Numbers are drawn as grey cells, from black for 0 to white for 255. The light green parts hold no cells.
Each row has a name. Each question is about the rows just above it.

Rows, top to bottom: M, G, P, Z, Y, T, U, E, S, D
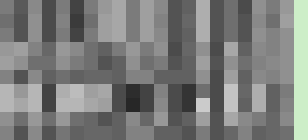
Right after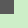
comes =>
[137]
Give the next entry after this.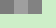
[83]
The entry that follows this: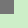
[97]

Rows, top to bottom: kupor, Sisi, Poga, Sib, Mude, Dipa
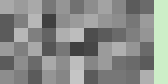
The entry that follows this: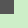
[119]
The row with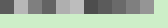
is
Poga
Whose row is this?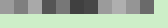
Sib
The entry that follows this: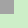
[134]
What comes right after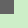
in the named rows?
[175]

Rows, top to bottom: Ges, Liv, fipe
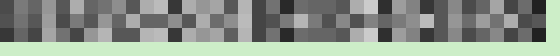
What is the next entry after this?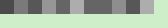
[108]
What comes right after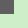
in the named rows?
[181]

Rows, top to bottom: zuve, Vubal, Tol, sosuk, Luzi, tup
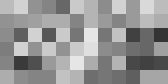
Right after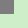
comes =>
[210]
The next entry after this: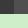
[154]
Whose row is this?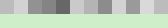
zuve

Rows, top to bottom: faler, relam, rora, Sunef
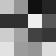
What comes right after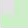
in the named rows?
[156]
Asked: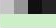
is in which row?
faler
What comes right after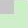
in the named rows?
[149]
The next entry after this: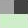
[54]
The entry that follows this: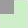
[149]
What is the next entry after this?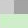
[66]
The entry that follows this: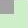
[66]

